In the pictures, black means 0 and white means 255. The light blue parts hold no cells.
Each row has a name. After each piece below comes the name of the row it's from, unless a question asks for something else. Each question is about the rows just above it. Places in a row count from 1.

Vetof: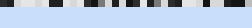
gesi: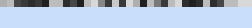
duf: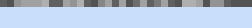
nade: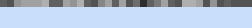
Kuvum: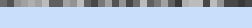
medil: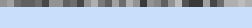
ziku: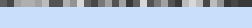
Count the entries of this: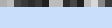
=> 16
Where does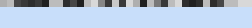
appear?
gesi
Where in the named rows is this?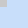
gesi, 17
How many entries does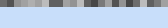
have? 24

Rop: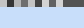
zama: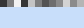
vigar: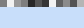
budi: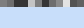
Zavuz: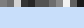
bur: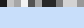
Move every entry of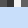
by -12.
[ 71  41 230  85]
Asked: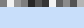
vigar
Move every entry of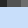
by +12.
[ 51  95  95 122]
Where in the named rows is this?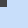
Rop, 6
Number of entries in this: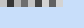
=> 9
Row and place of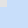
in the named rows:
budi, 10
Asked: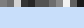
Zavuz

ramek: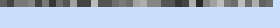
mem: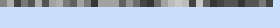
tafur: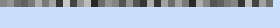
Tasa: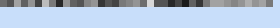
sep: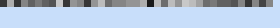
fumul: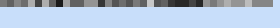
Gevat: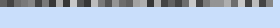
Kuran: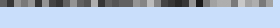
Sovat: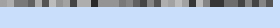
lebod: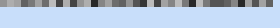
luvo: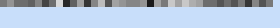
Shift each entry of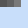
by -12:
[ 72  85 109]
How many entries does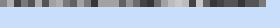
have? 38
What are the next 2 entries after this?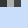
[97 68]
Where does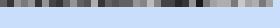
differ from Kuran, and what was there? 25, [54]
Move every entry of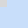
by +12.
[228]
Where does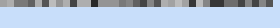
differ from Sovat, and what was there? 10, [162]
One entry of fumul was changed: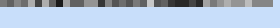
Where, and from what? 30, [148]

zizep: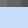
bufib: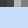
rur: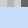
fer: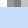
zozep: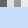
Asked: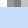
fer
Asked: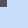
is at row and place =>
zizep, 4
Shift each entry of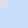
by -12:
[212]

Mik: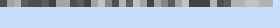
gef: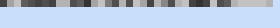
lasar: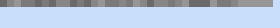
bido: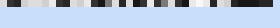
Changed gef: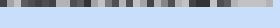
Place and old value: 30, [67]
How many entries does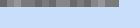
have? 17
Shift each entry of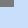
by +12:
[134 134]
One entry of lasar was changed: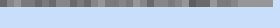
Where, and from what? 28, [106]

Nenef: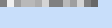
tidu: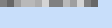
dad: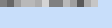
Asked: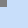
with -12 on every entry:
[116]
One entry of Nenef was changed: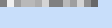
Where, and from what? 13, [128]
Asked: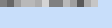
dad

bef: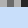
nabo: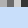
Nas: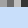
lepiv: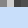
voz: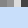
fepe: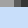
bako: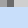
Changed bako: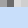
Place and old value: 3, [207]
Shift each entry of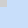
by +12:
[219]
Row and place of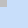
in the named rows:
Nas, 3
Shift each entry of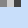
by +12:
[145 219  79]
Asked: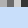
nabo

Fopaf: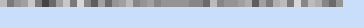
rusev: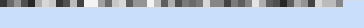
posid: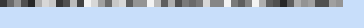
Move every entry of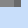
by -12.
[122 122  94]
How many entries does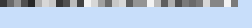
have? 34
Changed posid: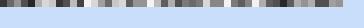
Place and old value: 45, [160]
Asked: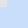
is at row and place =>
rusev, 37

